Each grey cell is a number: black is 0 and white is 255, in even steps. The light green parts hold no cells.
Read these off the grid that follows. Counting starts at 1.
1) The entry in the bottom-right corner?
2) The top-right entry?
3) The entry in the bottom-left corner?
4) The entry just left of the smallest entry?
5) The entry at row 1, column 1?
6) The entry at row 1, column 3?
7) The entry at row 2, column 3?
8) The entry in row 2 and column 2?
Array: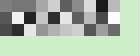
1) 107
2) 186
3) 74
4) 218
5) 127
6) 118
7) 35
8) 241

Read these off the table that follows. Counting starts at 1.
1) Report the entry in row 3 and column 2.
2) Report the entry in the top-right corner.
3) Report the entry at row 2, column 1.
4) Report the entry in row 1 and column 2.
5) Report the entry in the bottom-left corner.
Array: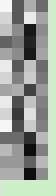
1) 140
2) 107
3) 212
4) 89
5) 173

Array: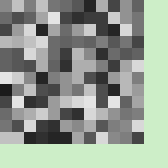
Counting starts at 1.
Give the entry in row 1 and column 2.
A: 193
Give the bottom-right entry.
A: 69
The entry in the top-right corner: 98
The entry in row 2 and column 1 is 107
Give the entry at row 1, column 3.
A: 126
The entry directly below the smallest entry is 69
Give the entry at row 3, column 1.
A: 69
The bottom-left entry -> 193
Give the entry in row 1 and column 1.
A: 137
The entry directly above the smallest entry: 228

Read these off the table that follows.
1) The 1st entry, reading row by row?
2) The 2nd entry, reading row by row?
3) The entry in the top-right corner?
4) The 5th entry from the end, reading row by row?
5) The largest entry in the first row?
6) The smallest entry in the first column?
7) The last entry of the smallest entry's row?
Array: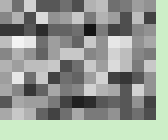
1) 178
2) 111
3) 146
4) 122
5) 210
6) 54
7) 146

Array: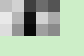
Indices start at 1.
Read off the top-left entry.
192
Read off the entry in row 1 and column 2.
210
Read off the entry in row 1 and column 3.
63
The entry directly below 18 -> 8

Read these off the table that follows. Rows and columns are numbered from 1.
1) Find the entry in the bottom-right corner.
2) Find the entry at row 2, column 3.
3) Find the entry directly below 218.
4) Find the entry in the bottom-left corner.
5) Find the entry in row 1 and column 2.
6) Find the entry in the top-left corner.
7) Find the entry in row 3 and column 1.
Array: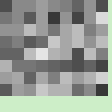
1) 56
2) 90
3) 157
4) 90
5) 137
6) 78
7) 147

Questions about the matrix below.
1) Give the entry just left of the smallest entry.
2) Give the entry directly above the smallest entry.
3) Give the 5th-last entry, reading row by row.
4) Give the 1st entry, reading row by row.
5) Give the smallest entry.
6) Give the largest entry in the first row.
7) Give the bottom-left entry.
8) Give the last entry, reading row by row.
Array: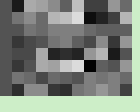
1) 219
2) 150
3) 116
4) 83
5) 2
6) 190
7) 83
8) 64

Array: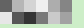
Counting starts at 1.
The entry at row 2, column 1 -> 231
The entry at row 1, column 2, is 182
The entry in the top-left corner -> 99

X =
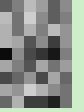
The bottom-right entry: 115
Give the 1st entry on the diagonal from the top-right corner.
139
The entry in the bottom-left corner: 103
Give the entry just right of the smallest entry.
139
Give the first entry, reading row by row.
94
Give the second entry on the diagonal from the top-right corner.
94
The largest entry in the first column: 187
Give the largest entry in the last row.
177
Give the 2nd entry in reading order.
127
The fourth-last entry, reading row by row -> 61
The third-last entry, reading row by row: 61
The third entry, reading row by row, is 187

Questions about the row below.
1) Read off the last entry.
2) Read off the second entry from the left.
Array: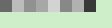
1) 56
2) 188

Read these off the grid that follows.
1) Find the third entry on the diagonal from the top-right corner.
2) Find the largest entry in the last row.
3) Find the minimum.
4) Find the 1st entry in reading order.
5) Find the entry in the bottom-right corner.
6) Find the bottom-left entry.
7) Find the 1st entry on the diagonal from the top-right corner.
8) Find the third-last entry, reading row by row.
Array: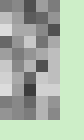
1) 169
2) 180
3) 60
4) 124
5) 136
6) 148
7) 124
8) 124

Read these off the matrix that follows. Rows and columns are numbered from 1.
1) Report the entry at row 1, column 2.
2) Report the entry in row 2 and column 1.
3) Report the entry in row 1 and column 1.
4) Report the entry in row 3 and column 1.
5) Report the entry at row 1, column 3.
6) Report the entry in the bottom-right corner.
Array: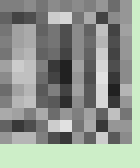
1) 127
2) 98
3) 127
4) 117
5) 139
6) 139
